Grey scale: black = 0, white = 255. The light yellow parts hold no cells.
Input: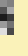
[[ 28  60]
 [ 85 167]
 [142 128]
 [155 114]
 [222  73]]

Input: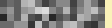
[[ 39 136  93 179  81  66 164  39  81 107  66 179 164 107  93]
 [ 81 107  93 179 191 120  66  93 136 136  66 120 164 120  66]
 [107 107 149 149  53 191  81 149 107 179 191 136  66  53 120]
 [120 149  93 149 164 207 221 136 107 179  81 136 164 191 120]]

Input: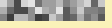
[[130  61 185 185 143  61  74 200 158  90 103 173 115 143  90]
 [173 103  74  74 143 227 173 158 227  90 143 200 130 130 115]
 [212 158  74 212 227 115 158 158 185 130 158 185 212 103 200]]

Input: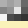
[[132 146 229  89]
 [175 160 175 104]
 [245  77  65  51]]

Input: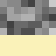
[[ 92 162 162 177 177 122  92  66]
 [106  66 106 106  92  92 150 122]
 [122 162 136 150 162 136 106 122]
 [150 136 136  92  66 136 122 202]
 [177  78 106  78  78 150 136 202]]

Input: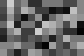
[[ 31 104  90  61  90  74 104  31  90 176 120 120]
 [ 47 134 176  61  61 205 134 160 104  47  47   3]
 [ 61 146  74  15  74 146  31 104 146 176 160 146]
 [ 74 176  90 176 146  61  61  15  31  15 192 134]
 [ 90 205 104 134  47  47 120 120 120  74  74 134]
 [104 192  31 120 120  47 192 176 146  74 160  15]
 [134 134 160 104 104  31   3 160  90  61 134 176]
 [146  90  31  74 160 146  90  61  90 104  74 120]]

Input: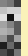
[[ 31 105  45]
 [ 76  45 118]
 [131 118  61]
 [147  76 163]
 [163 131  89]
 [177 163  89]
 [193 208 208]
 [224  18 224]]

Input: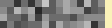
[[ 65 123  79  93 108 108 168  79 168 123 139 152 182  52 123]
 [123 123  52 108  52 123 197  93 139 168 139  65 182  93 139]
 [139  93 182 139 168  40  93  93 123 168 152 152  65  93 108]
 [168 108 108  79 152  65 152 108 108 108  79 123 139 139 139]]
